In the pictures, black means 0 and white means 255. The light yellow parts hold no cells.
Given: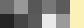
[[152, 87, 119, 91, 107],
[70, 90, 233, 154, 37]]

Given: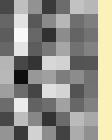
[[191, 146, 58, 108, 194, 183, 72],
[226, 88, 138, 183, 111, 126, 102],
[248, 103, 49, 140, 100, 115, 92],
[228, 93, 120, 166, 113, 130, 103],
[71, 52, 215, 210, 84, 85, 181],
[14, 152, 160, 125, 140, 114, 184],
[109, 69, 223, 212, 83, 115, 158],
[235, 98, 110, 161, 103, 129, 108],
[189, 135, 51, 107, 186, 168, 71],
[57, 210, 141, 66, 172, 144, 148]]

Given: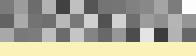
[[156, 108, 178, 65, 192, 85, 116, 117, 129, 136, 164, 124, 253, 123],
[170, 115, 111, 184, 120, 208, 82, 209, 111, 156, 143, 181, 149, 99],
[121, 124, 189, 107, 197, 132, 104, 151, 76, 228, 60, 179, 103, 168]]

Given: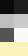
[[30, 11],
[203, 191],
[250, 84]]

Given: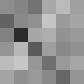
[[133, 114, 168, 186, 160, 142],
[137, 144, 197, 154, 165, 99],
[43, 167, 174, 146, 153, 130],
[183, 90, 159, 137, 145, 149],
[199, 150, 112, 153, 167, 188],
[143, 153, 137, 102, 149, 165]]

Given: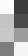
[[60, 251],
[74, 196],
[156, 200],
[244, 125]]

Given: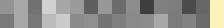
[[168, 113, 208, 167, 154, 95, 152, 107, 140, 63, 129, 125, 75, 103, 147],
[168, 119, 186, 203, 139, 144, 116, 127, 138, 140, 169, 123, 131, 106, 121]]

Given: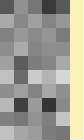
[[145, 118, 57, 89, 87],
[136, 160, 132, 151, 169],
[152, 138, 149, 123, 130],
[171, 133, 143, 142, 141],
[92, 125, 133, 169, 160],
[107, 203, 180, 214, 192],
[159, 131, 167, 143, 142],
[64, 155, 52, 137, 184],
[120, 146, 128, 195, 128],
[166, 156, 125, 119, 194]]
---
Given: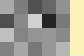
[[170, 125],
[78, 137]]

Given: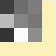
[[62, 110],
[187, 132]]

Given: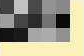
[[66, 193],
[158, 69]]

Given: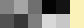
[[131, 165],
[82, 55]]

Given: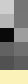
[[206, 117],
[181, 118]]

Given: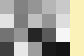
[[178, 130],
[226, 124]]
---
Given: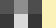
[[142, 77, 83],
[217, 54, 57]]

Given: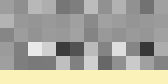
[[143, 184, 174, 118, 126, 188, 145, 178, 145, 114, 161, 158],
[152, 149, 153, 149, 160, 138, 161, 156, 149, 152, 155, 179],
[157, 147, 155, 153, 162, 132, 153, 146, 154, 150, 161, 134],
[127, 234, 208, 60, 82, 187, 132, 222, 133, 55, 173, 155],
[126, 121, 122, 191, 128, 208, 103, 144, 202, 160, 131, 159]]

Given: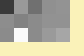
[[153, 112, 144, 147, 58],
[130, 139, 146, 146, 141],
[250, 139, 154, 166, 139]]

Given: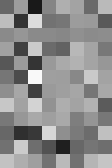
[[157, 25, 133, 175, 163, 106, 186, 103],
[51, 221, 114, 118, 156, 154, 89, 189],
[150, 138, 138, 135, 144, 139, 141, 138],
[64, 203, 107, 98, 184, 164, 120, 161],
[155, 52, 153, 170, 178, 164, 151, 87],
[76, 249, 159, 158, 136, 201, 163, 118],
[167, 63, 154, 159, 166, 118, 168, 142],
[162, 211, 146, 174, 163, 178, 91, 199],
[151, 169, 159, 169, 126, 149, 119, 120],
[47, 56, 215, 143, 122, 108, 192, 103],
[203, 110, 82, 31, 103, 117, 110, 113],
[174, 159, 114, 186, 113, 181, 197, 194]]

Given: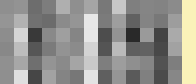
[[147, 109, 125, 175, 143, 165, 120, 199, 127, 133, 131, 139, 143],
[178, 113, 108, 139, 149, 231, 123, 158, 97, 132, 120, 157, 149],
[213, 57, 137, 159, 133, 230, 77, 147, 41, 154, 67, 170, 141],
[189, 86, 123, 147, 139, 211, 84, 186, 95, 98, 72, 162, 136],
[167, 111, 148, 138, 165, 201, 126, 157, 143, 134, 82, 126, 144],
[223, 70, 162, 132, 119, 227, 95, 149, 90, 128, 75, 135, 143]]

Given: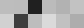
[[188, 32, 187, 178, 194, 189],
[62, 189, 218, 193, 173, 209]]

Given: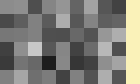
[[143, 78, 133, 149, 100, 163, 86, 66, 140],
[94, 129, 91, 173, 87, 132, 94, 100, 74],
[121, 129, 79, 78, 104, 83, 151, 174, 119],
[143, 200, 88, 134, 66, 108, 184, 79, 64],
[116, 104, 29, 136, 54, 65, 143, 164, 58],
[166, 111, 124, 66, 129, 83, 174, 85, 128]]
